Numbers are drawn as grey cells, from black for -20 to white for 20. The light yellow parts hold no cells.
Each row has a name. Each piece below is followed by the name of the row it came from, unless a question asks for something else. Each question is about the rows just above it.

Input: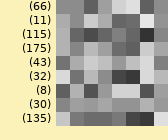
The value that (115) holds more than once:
[-4]
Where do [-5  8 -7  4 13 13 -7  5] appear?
(8)
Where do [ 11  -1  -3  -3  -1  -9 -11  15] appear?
(135)
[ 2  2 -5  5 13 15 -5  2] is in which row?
(66)
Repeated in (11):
[7]

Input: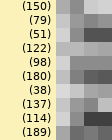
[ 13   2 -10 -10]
(114)
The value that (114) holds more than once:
[-10]
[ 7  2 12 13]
(150)
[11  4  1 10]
(137)
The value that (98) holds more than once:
[2]
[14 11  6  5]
(38)

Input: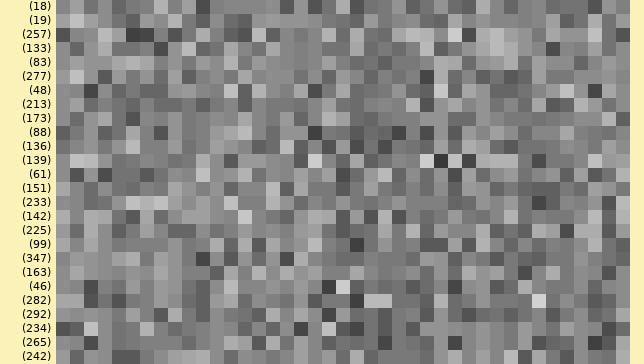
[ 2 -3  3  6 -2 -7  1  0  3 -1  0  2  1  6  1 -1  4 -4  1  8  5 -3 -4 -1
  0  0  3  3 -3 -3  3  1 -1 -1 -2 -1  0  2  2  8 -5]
(173)
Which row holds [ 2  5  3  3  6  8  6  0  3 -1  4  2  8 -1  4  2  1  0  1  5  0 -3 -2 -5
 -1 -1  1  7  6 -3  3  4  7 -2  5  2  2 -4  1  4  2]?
(83)
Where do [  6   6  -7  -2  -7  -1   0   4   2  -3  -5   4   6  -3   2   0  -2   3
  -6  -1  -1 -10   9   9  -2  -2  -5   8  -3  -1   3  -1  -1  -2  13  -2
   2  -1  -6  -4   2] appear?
(282)
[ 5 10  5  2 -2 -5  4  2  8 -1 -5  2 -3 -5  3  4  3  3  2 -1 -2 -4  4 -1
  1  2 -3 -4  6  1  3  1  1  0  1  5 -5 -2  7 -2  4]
(19)
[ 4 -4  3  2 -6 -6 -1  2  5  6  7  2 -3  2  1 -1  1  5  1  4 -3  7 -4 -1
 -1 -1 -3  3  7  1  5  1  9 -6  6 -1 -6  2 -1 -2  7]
(242)
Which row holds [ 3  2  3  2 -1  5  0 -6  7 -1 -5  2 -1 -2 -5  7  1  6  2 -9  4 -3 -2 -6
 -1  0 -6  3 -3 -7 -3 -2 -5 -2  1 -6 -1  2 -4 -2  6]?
(292)
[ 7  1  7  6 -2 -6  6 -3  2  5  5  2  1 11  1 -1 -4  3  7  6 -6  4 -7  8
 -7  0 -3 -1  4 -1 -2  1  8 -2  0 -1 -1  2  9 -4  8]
(142)

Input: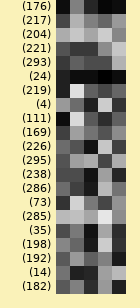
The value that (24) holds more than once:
[-18]
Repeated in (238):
[-8]
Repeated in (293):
[-8]

